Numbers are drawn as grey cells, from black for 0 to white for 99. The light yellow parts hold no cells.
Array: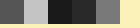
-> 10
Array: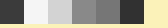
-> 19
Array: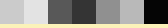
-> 2
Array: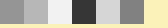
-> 21
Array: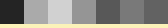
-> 14
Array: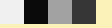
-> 4
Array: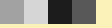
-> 11
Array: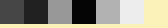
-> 2
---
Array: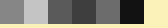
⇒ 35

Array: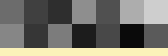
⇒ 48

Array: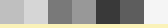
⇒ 47

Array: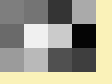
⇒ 31

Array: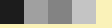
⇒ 51

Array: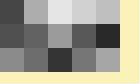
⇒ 20

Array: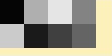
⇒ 25
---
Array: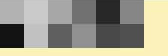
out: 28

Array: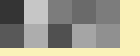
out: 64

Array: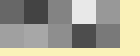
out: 30

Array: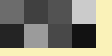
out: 28

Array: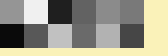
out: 69

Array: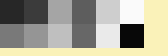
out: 91
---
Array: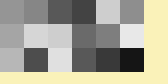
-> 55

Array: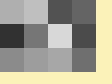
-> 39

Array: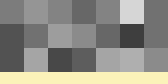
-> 44

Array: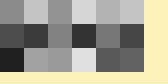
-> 76

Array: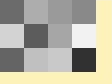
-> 53

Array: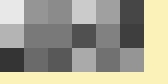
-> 27
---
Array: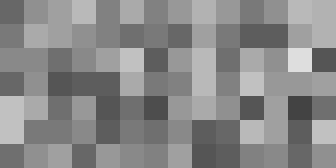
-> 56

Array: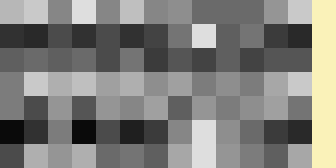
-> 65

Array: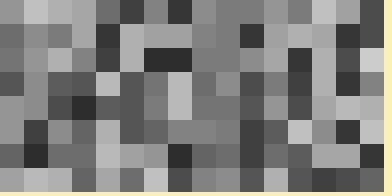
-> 39

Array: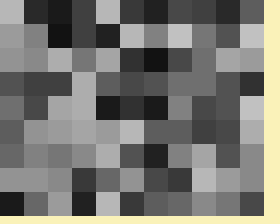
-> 28

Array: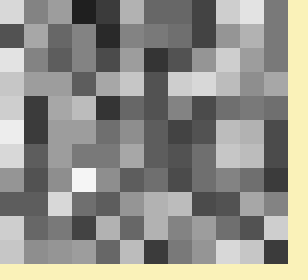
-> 23

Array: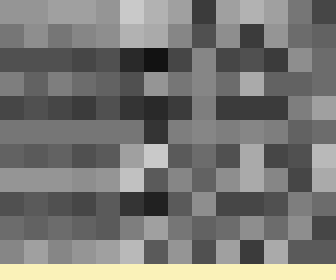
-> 35

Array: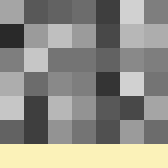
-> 42

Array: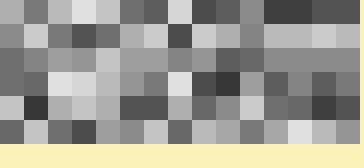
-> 58
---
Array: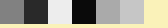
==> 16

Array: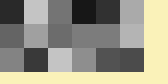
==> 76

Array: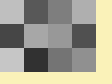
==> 34

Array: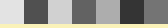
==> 31

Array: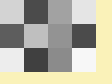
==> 29

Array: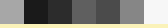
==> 10
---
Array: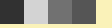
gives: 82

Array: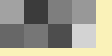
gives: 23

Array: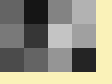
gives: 8

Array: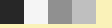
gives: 95

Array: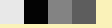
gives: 1

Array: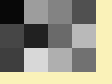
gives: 61
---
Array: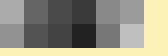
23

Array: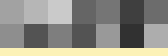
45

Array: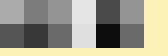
89

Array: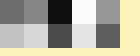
6

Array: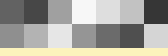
86

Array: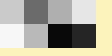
41

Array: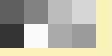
50
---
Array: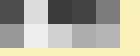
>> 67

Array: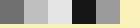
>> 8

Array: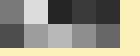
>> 55

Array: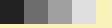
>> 62

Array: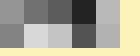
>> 32

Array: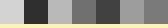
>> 61

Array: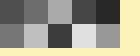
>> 87
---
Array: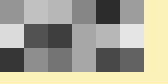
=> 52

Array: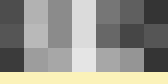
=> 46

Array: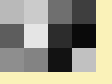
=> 79

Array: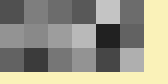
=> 34

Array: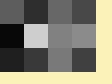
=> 18

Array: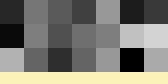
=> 59

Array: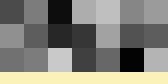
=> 74

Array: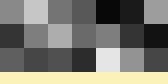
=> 3

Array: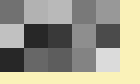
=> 72

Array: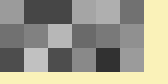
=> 64
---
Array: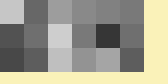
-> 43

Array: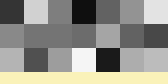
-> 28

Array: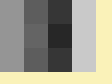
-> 78

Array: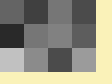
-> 36

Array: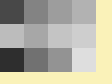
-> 80

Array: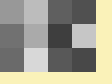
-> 77

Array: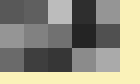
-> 31
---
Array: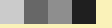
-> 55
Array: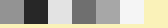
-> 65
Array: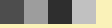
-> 18
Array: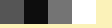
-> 45
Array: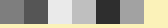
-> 18
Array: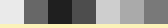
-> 66
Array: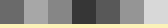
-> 58
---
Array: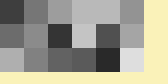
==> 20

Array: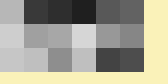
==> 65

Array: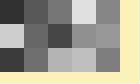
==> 27

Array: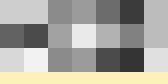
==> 63

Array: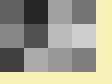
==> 73

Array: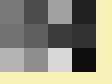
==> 23
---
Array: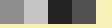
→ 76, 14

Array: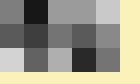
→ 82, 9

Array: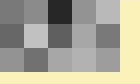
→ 75, 15

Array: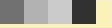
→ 79, 19

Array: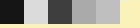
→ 85, 8

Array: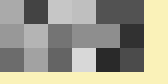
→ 84, 16

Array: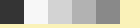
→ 96, 20

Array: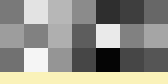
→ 95, 2
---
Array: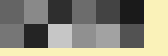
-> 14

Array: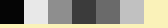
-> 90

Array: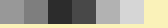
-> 49

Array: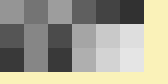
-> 52

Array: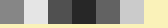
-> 89

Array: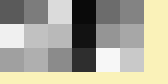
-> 68
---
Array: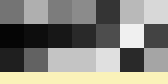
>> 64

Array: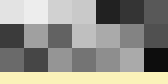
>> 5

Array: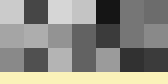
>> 23

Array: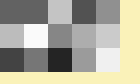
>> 93

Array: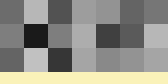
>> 64

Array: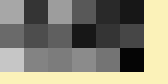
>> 2

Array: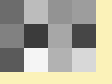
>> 84

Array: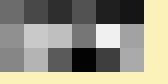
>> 66
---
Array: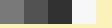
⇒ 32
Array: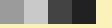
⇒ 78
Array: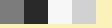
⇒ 16
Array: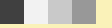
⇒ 94
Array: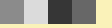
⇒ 85
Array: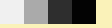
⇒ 66
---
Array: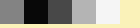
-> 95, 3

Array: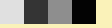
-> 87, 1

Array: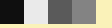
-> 91, 6

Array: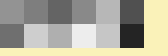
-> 92, 14

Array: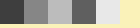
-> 90, 24

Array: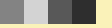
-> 82, 18
